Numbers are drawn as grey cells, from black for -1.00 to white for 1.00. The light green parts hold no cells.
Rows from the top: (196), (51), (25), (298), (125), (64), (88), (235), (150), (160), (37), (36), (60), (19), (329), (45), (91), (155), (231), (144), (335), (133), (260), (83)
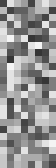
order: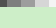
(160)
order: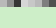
(150)
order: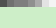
(88)
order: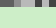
(51)

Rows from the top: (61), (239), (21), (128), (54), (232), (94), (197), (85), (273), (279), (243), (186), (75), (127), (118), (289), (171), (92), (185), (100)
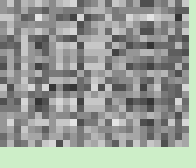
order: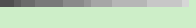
(61)
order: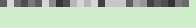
(127)
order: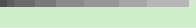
(279)
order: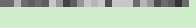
(94)
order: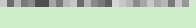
(61)

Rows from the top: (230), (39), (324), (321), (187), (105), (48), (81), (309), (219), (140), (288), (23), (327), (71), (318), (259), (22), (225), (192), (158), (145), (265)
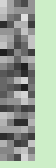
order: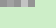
(39)
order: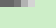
(288)
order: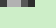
(321)
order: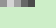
(230)

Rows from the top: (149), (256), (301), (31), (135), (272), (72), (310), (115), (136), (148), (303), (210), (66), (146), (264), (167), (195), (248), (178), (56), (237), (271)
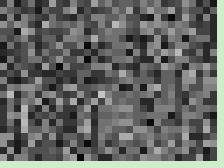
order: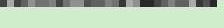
(248)
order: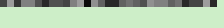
(271)
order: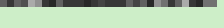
(148)
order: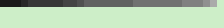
(167)

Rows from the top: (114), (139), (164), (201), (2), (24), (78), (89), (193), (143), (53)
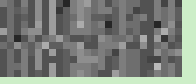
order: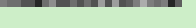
(201)
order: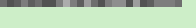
(2)
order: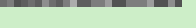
(78)

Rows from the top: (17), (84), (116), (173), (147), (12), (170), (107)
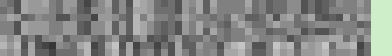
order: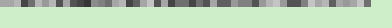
(170)
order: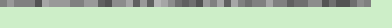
(147)
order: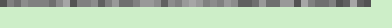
(84)
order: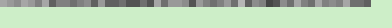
(17)
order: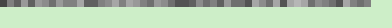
(116)

